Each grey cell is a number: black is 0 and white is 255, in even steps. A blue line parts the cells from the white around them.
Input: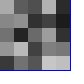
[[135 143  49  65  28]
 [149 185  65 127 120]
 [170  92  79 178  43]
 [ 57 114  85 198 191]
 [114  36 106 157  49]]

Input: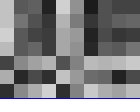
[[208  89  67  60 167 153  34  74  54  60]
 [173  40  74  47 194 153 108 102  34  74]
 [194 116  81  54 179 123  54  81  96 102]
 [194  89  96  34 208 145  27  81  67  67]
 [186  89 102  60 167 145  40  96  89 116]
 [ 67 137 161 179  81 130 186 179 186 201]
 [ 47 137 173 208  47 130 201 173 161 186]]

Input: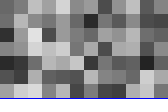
[[ 42  56 110 183 169 198  56 118  89  97  35  97]
 [110 183 138 118 154 104  42 118  89 138  76  70]
 [ 82  63 175  97  89  82 183 132 124 104 206 169]
 [104 124 191 161 212 138 154  76 146 191  89 132]
 [132 146 212 191 206 118 169  76 169 175  82 138]
 [161 206 218 132 183  70 124  70  63 175 198 118]
 [ 48 154 226  76 154 124 104 161 146 183 110  97]]

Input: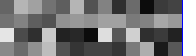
[[229  75  47 201  34  40  12 222  88 208  47  59  34]
 [114 130  94  82 145 153 145 161 161 122 130 167 153]
 [137 107 145 189  82  53  67  67  53 122 174  26  88]
 [101 181 161 114  94 181  82 130  47 107  12  59  67]]

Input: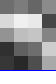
[[ 55  40  78 169]
 [110 124 102 139]
 [ 48  96 110 205]
 [147 190 197 132]
 [217 240 233  70]]

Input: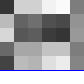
[[215  87  93  60  53 153]
 [187  99 111  80  73 147]
 [105 167 167 195 195 125]
 [ 67 187 180 223 236 133]
 [ 53 209 209 242 250 125]]
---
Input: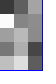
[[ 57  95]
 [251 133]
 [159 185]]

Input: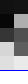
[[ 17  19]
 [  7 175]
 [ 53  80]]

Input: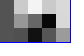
[[ 83 203]
 [ 83 151]
 [ 83  80]]

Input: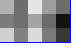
[[176 109]
 [124 110]
 [207 129]]

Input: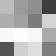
[[188 155]
 [174 161]
 [249 254]]

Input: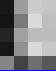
[[ 24 155]
 [ 20 122]
 [ 36 161]]

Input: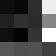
[[14  9]
 [32 49]
 [15  3]]

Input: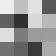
[[237 191]
 [ 96  49]
 [222 124]]
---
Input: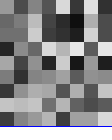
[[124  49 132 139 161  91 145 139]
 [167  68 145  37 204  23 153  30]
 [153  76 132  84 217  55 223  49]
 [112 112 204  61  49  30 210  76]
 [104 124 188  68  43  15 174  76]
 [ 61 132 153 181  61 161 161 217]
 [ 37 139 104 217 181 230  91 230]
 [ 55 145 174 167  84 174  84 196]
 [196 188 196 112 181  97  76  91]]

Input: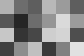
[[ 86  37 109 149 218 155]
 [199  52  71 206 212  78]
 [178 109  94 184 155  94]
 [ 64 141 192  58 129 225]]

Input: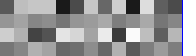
[[118 134 177 163 103 111 141 103 177  89 126 155 126]
 [149 163 134 141 118 149 155 169 126 141 169 118 134]
 [206 177  67  83 228 214 163 235  59 250 190  95 183]
 [ 89 190 198 198  26  75 198 103 206  26 221  95  75]]

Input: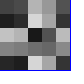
[[ 38  30 214 166  52]
 [ 30  44 214 166  52]
 [ 66  74 180 152  82]
 [131 124 110 103 137]
 [194 180  24  82 187]]

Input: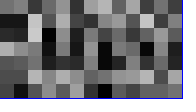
[[ 68  16  84 141  91 159  50   1  91  68  98  98 114]
 [ 22  22 196  84 174  68  50 134 153  84 196  62 128]
 [ 42  36 202   1 141  30 122  68 106  56  98 153  91]
 [ 76  76 181 134 174 141  98 114 147 153 181  76 166]
 [ 84  91 114  30  50  42 128   8  36 128  50 106  36]
 [114 128  56 106 147  50 159 181  98 166  62 114  62]
 [174 141 122  16 122  22 147   8 122 106   8 134  30]]

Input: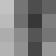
[[187 111  55 125]
 [195 117  77  98]
 [173 139  85 117]
 [179 145  70 152]]

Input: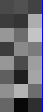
[[102   8  46]
 [ 95  31 165]
 [ 60  53 173]
 [151  74 158]
 [ 74  81  66]
 [151 109 196]
 [ 60 138 123]
 [144 180 109]]
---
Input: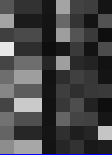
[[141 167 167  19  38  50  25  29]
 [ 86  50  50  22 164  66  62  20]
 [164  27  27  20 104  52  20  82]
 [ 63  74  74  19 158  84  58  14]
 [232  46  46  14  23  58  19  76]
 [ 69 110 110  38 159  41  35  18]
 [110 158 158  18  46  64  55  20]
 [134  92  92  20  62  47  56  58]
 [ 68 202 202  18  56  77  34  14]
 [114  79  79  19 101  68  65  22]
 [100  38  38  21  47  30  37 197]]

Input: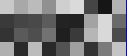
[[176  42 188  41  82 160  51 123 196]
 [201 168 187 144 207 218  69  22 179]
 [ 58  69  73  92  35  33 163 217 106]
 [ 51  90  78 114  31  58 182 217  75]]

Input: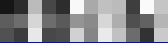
[[ 81  60 232  72  76 209 133 234 193 108  50 202]
 [ 22  43 187  71  45 248 169 192 187  62 250 197]
 [ 93 109 214 109  90 148 138 215 174  79  98 181]]

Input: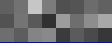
[[110  93 132 137  59  91  74  55]
 [ 96 114 198 124  80  84 108  97]
 [ 82 116  89  49 156 110 141 168]]

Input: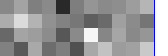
[[129  89 169 109 126  80 168 194 156 161 201]
 [136 163 127 138  41 126 149 138 142 157 181]
 [172 219 179 145 130 119  94 106 160 139 117]
 [104 164 157 140  87 138 246 134 166 137 150]]

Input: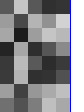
[[112  82 125 191 168]
 [ 89 197  88  48  52]
 [156  73 180 145 210]
 [167  28 157 197 184]
 [ 36 167  46  86 138]
 [ 57 187  89  44  58]
 [ 58 180  48  51  81]
 [158  65 151 170 191]]
